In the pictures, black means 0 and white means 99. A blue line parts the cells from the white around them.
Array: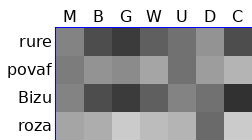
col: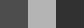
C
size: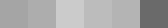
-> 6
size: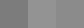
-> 3
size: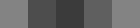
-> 5

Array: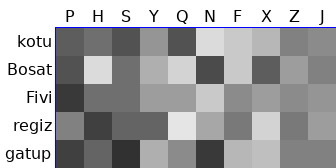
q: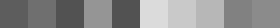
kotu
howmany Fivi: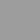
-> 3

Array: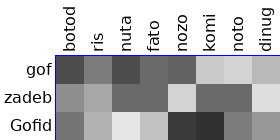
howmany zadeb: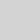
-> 1
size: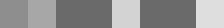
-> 8
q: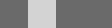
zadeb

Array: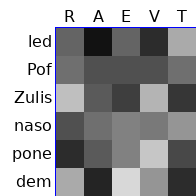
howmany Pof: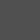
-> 3
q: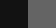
led
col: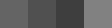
E
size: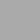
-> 1

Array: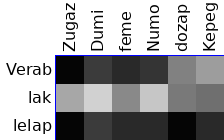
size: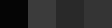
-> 4
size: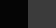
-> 2
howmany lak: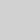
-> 1
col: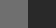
Kepeg
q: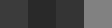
Verab
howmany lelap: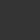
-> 0

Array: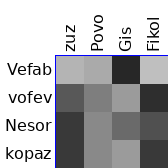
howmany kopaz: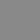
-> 1
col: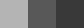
zuz
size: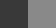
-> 2
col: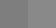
Povo
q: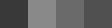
Nesor

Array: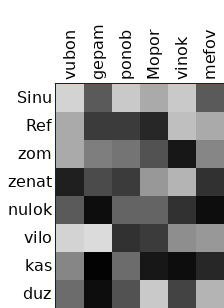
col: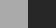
Mopor
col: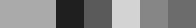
vubon
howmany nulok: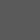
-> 1
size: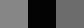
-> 3
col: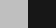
vinok
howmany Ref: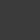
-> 2

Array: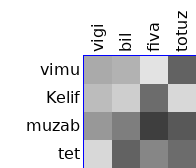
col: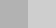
bil
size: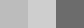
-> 3
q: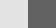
vimu

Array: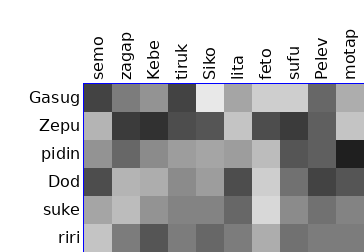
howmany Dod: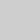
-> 1
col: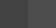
tiruk
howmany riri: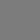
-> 5
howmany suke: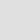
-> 0
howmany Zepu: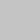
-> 2

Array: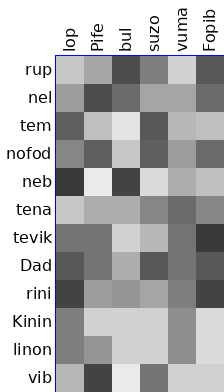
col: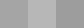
vuma
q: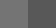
Dad
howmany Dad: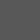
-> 3
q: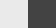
neb

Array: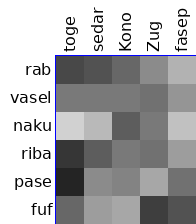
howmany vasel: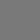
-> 3
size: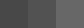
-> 3
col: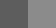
sedar
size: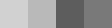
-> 4
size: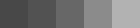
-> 5

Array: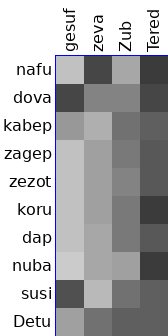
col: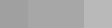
zeva
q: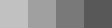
zagep
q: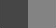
dova
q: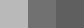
susi
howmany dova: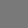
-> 0
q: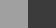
nuba
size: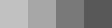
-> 4

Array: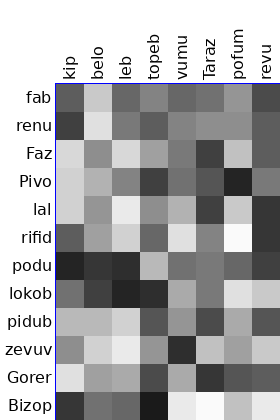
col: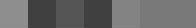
Taraz
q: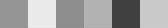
lal
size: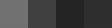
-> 4
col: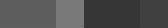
revu
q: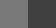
Faz
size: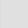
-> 1

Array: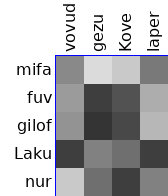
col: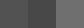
Kove
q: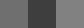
nur
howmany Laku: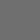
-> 1

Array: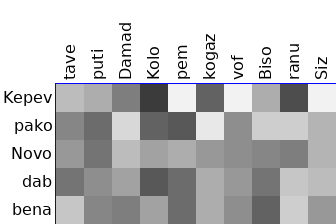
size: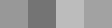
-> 4
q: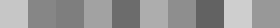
bena
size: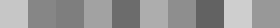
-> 10
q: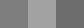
bena

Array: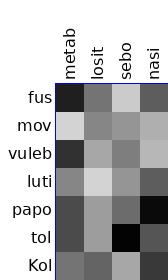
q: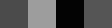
tol
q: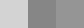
mov
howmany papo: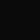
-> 1
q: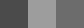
papo

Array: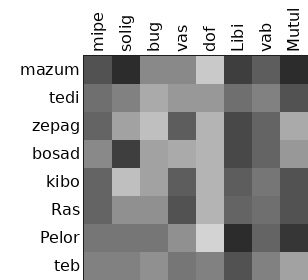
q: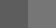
kibo
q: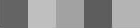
kibo
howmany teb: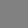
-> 4

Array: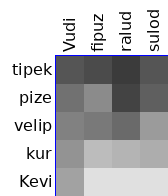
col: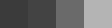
ralud
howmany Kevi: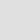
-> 3
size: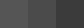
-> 3

